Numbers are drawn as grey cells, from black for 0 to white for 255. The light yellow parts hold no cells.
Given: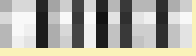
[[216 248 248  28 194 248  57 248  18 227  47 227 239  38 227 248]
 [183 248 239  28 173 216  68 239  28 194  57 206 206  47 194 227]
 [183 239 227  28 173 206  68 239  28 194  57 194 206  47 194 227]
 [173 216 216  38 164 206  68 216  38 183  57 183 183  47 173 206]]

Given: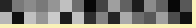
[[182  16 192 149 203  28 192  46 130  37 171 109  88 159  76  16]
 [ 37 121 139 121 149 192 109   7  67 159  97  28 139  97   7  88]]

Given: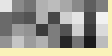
[[147 197 156 177 125  38 116  26 188]
 [106 156 147  59 125  83 207  59 218]
 [229 137 116 177 188 168 137  94 125]
 [106  94  83 177  71 207 229  71 241]]

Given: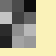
[[ 44 142 184]
 [ 32 163 152]
 [196  65  98]
 [110  75  12]]

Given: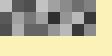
[[ 89 161 120 161  47 149 185  57]
 [ 79 173 101 101 149 185  57 139]
 [194  89  79 194 161 139 110 129]]

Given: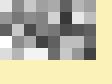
[[220 181 243 243 108 200 151  66]
 [231 140 200 160 170  96 181 160]
 [255 140 170  66  96 190 190 108]
 [151 119 140 131 210  55 231 190]
 [ 96 200  76 131 119  76  85  96]]

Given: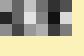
[[ 38 101 226 132  18 217]
 [163 101 194 112  49  80]
 [141  70 152 174  60 123]]

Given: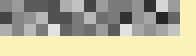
[[174 134 183 123 225 101 123 111 155  91 225 165 146 165 194]
 [ 69 134 146 183  80  80 123 183 111 123  49 146 165  39 101]
 [134 155  91  91  80 174 194  69 155 123 123 146  49 214 155]]
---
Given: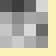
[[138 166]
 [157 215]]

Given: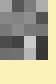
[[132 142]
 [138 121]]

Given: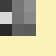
[[116 136]
 [ 95  91]]

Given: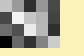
[[243 197]
 [ 80 234]]

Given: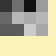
[[183 170]
 [ 91 202]]

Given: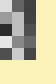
[[190  66]
 [190  80]]

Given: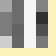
[[109 245]
 [ 99 245]]

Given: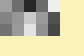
[[150 201]
 [154 227]]

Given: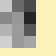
[[151  37]
 [155  87]]
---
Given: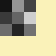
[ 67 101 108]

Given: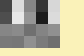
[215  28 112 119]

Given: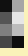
[166  85]

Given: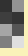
[147  62]

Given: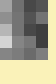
[ 83  83 116 212]

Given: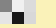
[219  25]

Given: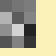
[124  92 143]
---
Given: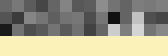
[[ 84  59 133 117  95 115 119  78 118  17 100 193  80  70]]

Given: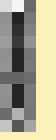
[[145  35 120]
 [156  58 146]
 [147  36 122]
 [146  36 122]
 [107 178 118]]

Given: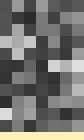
[[ 83  57  44 122  65 132 147]
 [190 170 198  61 136  62  85]
 [ 55  53 100  50 211 182 222]
 [ 82  72  55  68  57 119 185]
 [219 134 160  77  87  50  79]]

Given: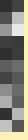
[[ 79 191]
 [ 62  58]
 [ 93 109]
 [140 107]
 [ 48 183]]

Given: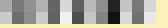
[[203 109 141 203  99 241  77 198 131  17 217 112 232]]

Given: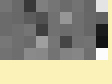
[[107 104  92  81 113 150 111 103  97]
 [119 111 106 159 118  69 113 115  19]]

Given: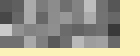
[[ 71 103 170 103 141 152 129 172 115 103]
 [112 112 169 127  89 111 185 157 161 104]]
